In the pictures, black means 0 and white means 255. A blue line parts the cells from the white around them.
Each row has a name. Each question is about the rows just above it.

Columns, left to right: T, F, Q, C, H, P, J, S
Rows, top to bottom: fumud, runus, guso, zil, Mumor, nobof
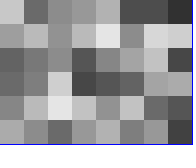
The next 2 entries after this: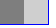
| 71 | 85 |
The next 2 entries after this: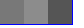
| 134 | 164 |
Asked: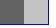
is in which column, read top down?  P
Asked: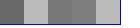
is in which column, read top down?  F
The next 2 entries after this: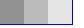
| 140 | 215 |
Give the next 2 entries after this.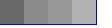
| 77 | 77 |

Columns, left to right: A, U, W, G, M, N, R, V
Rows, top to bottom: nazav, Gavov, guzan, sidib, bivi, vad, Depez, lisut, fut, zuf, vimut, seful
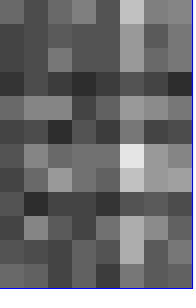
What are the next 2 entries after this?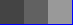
| 139 | 119 |
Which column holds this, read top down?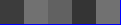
M
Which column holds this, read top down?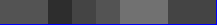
G

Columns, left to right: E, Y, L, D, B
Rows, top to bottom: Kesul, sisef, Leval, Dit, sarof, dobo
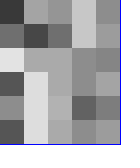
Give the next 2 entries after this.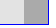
| 170 | 141 |
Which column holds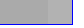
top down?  L
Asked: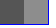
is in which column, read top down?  E
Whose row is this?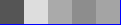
Dit

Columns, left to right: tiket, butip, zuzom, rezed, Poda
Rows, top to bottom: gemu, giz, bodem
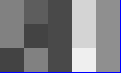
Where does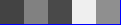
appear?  bodem
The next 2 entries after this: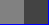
|  73 | 212 |

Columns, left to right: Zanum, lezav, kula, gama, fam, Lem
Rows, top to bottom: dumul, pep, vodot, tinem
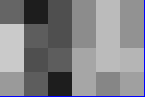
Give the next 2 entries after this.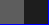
| 166 | 134 |
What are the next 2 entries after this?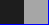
| 134 | 160 |
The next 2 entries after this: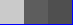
| 140 | 187 |
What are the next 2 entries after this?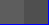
| 140 | 187 |
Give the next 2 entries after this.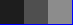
| 187 | 146 |
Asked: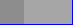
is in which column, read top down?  gama
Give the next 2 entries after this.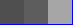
| 187 | 181 |

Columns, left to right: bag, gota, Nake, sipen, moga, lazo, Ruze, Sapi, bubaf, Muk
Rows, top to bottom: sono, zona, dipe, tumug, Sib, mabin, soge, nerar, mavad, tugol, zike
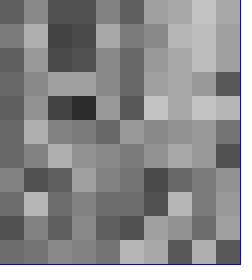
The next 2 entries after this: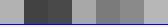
| 189 | 160 |
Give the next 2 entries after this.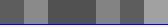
| 168 | 195 |
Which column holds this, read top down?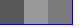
lazo
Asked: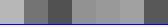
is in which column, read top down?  Muk

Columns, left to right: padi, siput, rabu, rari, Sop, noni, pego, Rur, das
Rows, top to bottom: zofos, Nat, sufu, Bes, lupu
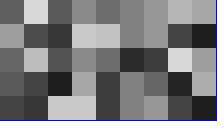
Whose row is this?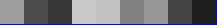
Nat
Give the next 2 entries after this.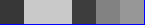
| 68 | 30 |
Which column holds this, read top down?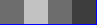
Sop
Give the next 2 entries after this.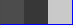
| 194 | 130 |
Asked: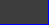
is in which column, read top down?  Sop
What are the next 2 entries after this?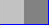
| 151 |  68 |
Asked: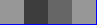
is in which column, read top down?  pego

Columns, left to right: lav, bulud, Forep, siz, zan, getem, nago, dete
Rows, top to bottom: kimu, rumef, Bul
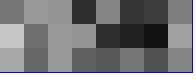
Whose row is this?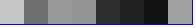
rumef
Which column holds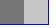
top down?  lav
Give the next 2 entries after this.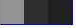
|  18 | 161 |
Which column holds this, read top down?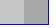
lav
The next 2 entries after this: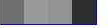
| 32 | 18 |
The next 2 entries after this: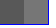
|  81 | 133 |
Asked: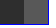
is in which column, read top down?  zan

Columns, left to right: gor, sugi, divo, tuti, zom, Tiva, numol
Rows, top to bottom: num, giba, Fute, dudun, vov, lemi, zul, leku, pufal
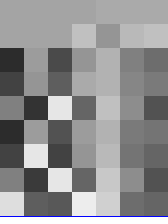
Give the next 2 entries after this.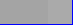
| 170 | 170 |
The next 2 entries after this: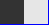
| 101 | 192 |
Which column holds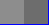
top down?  Tiva
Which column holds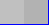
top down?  zom
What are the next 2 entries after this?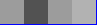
| 122 | 116 |
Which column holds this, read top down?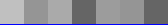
tuti
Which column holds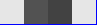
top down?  divo

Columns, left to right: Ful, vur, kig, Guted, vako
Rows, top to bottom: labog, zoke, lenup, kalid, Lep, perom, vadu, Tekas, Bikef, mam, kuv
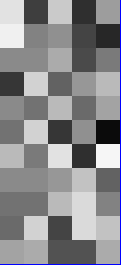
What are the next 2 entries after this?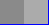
|  74 | 122 |
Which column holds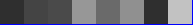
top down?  Guted
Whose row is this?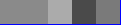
lenup
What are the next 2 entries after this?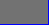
| 186 | 218 |
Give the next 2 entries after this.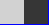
| 144 |  11 |
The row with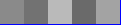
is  Lep

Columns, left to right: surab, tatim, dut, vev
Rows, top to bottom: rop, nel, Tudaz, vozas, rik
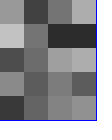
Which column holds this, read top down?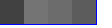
tatim
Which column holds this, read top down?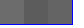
tatim
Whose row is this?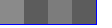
vozas

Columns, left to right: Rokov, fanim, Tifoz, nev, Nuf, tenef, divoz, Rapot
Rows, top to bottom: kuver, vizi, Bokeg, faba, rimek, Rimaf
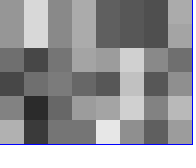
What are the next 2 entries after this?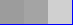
| 130 | 185 |
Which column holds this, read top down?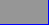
Rokov
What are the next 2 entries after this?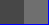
| 123 | 103 |
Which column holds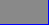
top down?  Tifoz
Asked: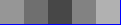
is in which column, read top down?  Rokov

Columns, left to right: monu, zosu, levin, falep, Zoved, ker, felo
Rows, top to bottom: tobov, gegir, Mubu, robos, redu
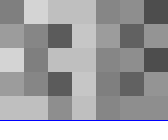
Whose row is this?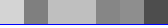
Mubu
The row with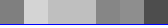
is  tobov
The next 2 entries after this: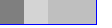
| 134 | 142 |

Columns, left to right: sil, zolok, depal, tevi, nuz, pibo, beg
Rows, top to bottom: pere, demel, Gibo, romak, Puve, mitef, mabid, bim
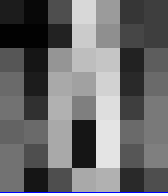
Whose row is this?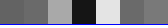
mitef
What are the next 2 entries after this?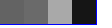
| 228 | 106 |
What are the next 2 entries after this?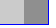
| 70 | 62 |
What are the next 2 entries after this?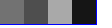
| 228 |  86 |
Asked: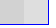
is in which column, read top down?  nuz
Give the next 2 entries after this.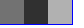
| 127 | 222 |

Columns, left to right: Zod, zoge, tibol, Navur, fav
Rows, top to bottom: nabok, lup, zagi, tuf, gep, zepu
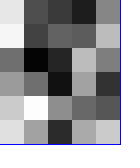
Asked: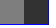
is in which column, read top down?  fav
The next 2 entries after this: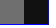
| 162 |  50 |
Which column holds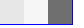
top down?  Zod

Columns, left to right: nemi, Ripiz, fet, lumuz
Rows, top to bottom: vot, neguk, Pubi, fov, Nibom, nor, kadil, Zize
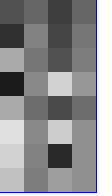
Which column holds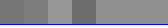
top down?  lumuz
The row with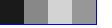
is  fov

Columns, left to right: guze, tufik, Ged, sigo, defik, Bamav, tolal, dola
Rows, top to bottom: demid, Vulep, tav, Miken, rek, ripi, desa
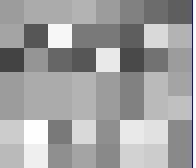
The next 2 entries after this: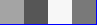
| 121 |  94 |
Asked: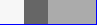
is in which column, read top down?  Ged
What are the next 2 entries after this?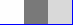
| 143 | 233 |
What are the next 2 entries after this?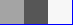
| 121 | 121 |
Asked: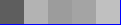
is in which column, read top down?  dola
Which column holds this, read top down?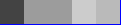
guze
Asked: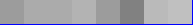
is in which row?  rek

